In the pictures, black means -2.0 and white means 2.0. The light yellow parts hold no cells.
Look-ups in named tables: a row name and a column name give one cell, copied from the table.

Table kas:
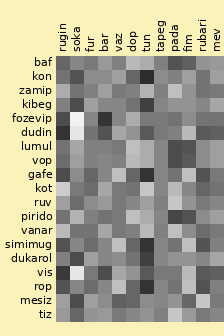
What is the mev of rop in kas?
0.0
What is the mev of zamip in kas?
-0.1
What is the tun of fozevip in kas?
-0.1
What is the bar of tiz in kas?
0.4
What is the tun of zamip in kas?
0.8
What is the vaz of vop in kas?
0.0
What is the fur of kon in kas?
0.2
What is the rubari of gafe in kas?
-0.7
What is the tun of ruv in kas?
0.5

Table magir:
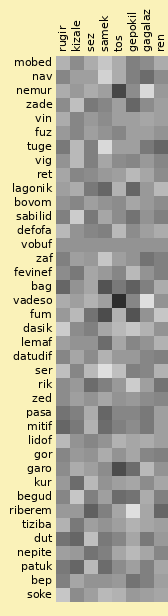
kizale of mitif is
-0.1
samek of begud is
0.5
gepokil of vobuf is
0.3
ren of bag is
0.7
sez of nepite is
-0.2
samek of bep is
0.3
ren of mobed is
0.7
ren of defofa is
0.7
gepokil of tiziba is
0.8
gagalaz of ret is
0.6
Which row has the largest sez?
dut

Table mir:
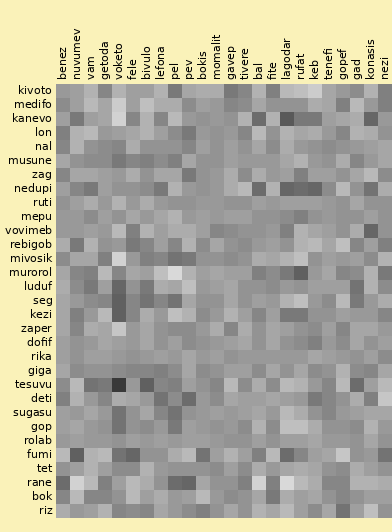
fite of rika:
0.4
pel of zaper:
0.2
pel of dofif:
0.5
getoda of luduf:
0.5
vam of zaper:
0.7
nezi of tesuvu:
0.9
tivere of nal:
0.3
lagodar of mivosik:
0.8
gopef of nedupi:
0.9
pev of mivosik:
-0.1
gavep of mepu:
0.5
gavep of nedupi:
0.7

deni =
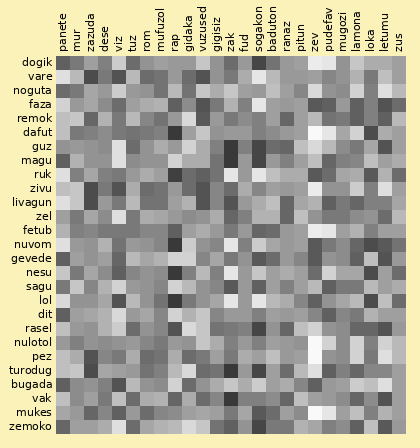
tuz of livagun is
0.9
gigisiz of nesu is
0.0
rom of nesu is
0.3
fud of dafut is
0.4
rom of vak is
0.7
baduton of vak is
0.2
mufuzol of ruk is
0.5
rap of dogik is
0.4
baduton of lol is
0.9
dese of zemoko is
0.7
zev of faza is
-0.6
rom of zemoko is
0.6
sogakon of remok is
0.0
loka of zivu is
0.0
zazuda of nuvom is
0.3

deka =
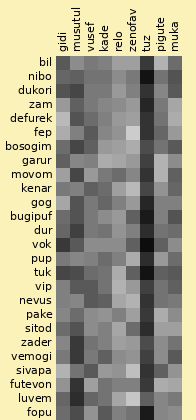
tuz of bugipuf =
-1.6
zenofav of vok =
-0.5
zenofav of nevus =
0.8
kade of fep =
0.1
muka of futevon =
0.6
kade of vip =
-0.2
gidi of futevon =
0.3
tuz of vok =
-1.8
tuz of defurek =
-1.2
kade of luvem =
-0.2
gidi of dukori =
-0.7
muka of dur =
-0.3
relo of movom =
-0.3
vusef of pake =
0.2
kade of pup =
-0.3

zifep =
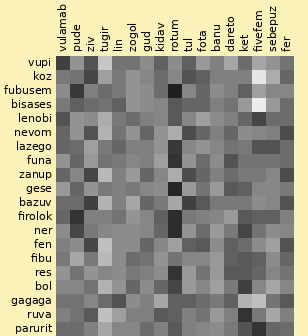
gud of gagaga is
0.0
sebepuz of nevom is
0.0
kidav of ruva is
-0.6
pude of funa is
-0.4
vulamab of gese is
0.4
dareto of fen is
-0.5
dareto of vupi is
0.6
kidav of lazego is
0.3
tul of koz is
-0.7
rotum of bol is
-0.9

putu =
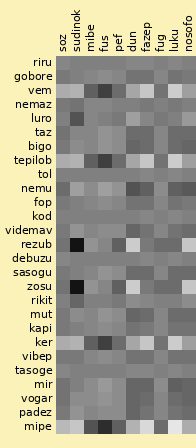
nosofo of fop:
-0.1
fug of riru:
0.0
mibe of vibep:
0.1
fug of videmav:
0.1
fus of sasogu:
0.3
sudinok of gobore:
0.0
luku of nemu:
-0.5
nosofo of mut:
-0.3
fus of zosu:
0.1
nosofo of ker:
0.5
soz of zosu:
-0.2
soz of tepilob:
0.7

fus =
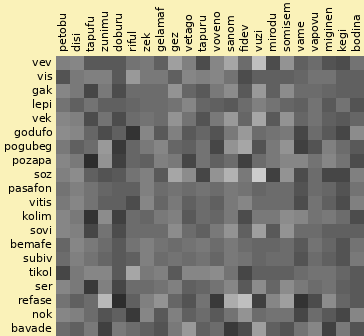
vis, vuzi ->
-0.5
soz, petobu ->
0.0
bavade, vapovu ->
0.1
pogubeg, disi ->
-0.5
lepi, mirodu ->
-0.2
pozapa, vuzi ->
-0.3
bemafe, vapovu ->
-0.2
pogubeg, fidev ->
0.6
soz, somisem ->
0.3
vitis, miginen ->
-0.5
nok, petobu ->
0.1
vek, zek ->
-0.2
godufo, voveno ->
-0.7
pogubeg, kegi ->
-0.3
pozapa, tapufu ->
-1.3
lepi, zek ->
-0.3
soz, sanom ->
0.8

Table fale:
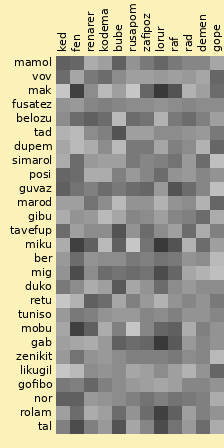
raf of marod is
0.3
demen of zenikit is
0.1
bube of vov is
0.2
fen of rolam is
-0.3
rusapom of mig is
-0.3
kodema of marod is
0.2

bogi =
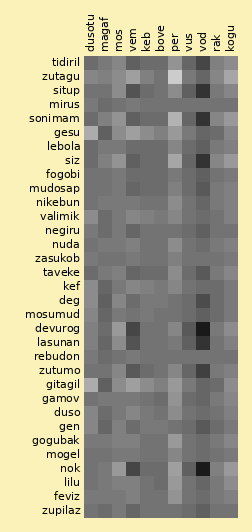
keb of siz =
-0.3
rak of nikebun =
-0.1
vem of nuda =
0.0
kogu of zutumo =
0.0
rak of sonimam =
0.1
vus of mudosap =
-0.3
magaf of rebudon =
-0.3
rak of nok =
0.0
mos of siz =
0.3
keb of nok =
-0.3
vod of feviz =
-0.3
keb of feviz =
-0.2
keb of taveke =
-0.3
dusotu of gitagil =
0.7
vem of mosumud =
-0.2
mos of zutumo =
0.1
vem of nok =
-0.9
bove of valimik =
-0.1
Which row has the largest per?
zutagu

